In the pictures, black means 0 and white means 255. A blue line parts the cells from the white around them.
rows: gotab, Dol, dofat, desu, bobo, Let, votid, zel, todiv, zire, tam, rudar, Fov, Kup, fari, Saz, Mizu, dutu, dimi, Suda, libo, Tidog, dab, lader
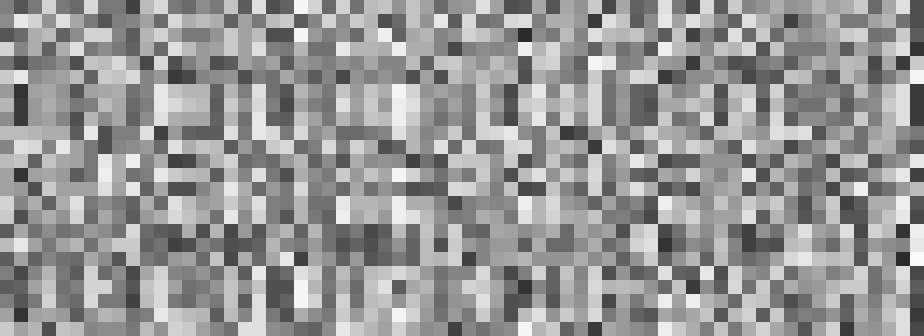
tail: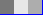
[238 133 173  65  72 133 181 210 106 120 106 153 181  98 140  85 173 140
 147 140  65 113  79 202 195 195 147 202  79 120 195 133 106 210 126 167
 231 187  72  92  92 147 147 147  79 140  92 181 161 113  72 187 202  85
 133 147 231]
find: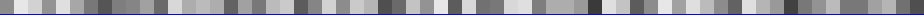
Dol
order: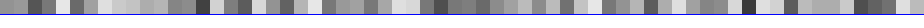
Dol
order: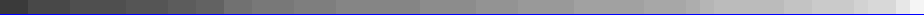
Let
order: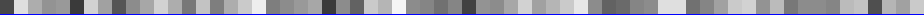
lader

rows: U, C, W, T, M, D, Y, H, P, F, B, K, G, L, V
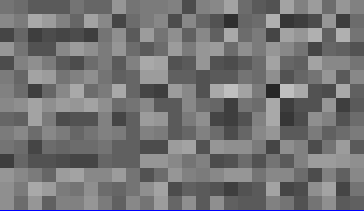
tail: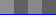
[169 108 123  69 163 150 176  96 176 116]
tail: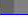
[108  76 102 136 150  90  90 123  96 108 123]
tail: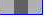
[116]
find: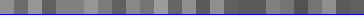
V

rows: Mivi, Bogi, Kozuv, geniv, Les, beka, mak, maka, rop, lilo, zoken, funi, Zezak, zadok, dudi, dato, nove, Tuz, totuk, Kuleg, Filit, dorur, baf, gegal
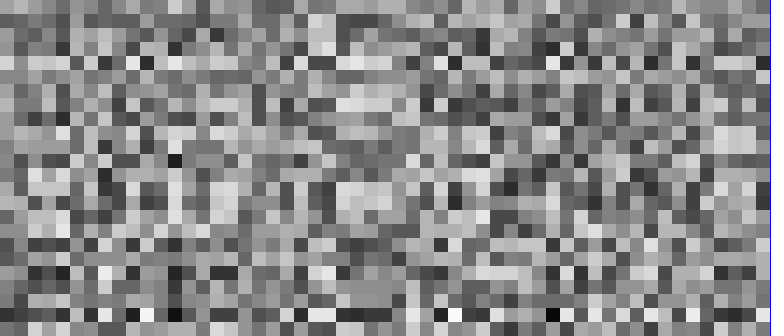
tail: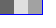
[217 142 162  45 148 176 176 162 204 148  80 129 169 162 129 108 169 176
 176 123  94 135  88 123 169 162 197 162 176 217 223 162  73 102  57 123
 116 182  88 156 204  57  80 156 148 182  65 176 176 169 142]
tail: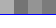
[ 80 148 189 148 142 142 142 135 189  94 116 148  94  94 148 129 189 156
  80 162  65 116  88 148 148 169  88 169 142 156 116 116 148 123]
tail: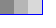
[ 94 169 108 182 169  88 142 102 169 123  65 189 156  80 102 176 211 197
 204 148]
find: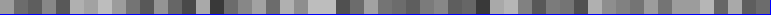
Kozuv
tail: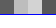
[135 102  88  94]
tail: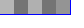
[123  80 148 189 148 142 142 142 135 189  94 116 148  94  94 148 129 189
 156  80 162  65 116  88 148 148 169  88 169 142 156 116 116 148 123]

